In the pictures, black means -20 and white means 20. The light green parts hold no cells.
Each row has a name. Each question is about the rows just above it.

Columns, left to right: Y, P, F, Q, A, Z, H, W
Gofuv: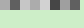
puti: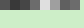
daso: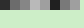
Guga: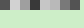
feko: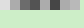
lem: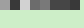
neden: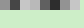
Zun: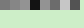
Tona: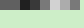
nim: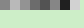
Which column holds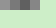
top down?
Y
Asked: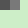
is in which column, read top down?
W
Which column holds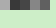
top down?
P

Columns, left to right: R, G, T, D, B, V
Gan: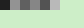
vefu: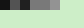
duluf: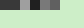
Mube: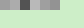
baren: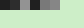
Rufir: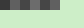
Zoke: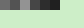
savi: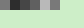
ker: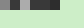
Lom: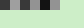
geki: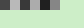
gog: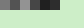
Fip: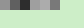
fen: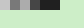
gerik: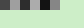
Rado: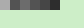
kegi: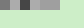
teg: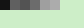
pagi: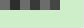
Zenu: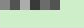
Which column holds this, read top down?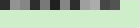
V
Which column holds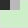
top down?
B
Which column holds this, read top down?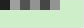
T
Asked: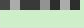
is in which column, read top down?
T
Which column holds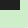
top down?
B
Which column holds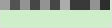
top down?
T

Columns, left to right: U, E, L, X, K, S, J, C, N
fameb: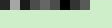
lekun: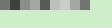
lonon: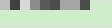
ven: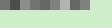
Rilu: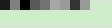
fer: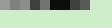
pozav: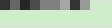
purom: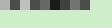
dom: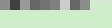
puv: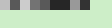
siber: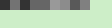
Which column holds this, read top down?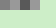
N
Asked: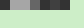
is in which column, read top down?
C
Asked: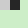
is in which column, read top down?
J
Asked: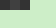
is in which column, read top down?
C
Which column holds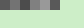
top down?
N
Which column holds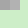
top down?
J
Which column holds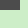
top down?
X

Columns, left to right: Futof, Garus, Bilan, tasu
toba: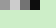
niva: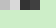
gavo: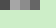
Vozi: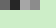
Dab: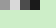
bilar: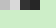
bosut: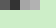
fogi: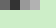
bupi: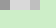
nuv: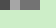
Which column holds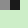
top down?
tasu
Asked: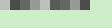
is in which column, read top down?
Futof

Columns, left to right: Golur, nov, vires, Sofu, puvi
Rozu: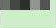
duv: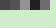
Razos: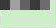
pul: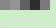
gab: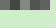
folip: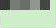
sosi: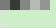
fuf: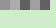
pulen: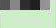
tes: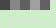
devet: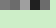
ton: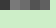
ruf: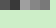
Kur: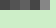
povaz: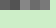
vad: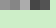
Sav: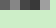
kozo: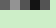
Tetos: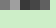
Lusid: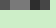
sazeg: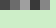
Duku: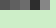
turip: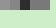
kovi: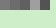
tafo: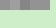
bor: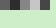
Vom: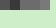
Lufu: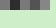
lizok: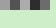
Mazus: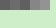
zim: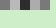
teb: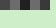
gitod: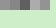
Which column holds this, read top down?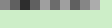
vires
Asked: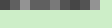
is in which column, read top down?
Golur
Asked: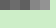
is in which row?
Mazus

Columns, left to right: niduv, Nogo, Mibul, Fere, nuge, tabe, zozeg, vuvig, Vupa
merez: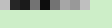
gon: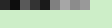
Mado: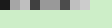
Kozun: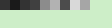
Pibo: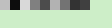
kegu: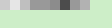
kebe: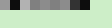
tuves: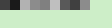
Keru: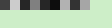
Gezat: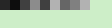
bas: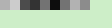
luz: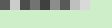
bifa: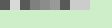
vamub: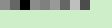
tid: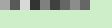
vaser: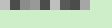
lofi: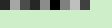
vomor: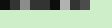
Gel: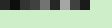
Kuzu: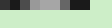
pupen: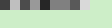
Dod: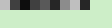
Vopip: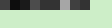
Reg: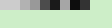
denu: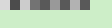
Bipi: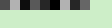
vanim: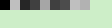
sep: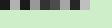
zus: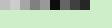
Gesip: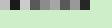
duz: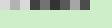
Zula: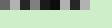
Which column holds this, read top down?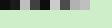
Nogo
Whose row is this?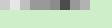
kegu
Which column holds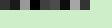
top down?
tabe
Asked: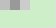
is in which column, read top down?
Vupa

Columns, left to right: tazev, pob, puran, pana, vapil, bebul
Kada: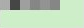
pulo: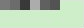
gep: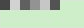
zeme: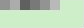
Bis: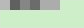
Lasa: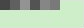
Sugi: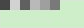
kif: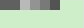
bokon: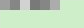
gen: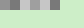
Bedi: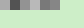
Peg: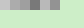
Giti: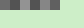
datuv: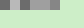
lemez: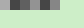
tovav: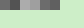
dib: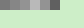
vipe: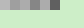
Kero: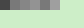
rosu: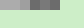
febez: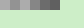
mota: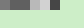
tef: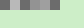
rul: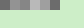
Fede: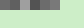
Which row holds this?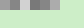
bokon
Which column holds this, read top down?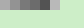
pana
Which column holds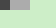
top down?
tazev

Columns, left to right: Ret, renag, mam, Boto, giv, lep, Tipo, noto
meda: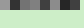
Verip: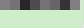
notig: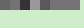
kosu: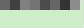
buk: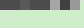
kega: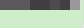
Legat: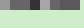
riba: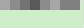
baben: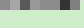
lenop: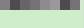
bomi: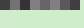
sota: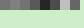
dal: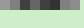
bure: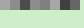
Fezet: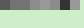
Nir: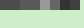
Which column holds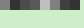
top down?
Tipo
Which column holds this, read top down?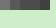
giv
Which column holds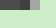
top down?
giv
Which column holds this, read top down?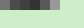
Boto
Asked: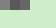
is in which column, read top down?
Boto

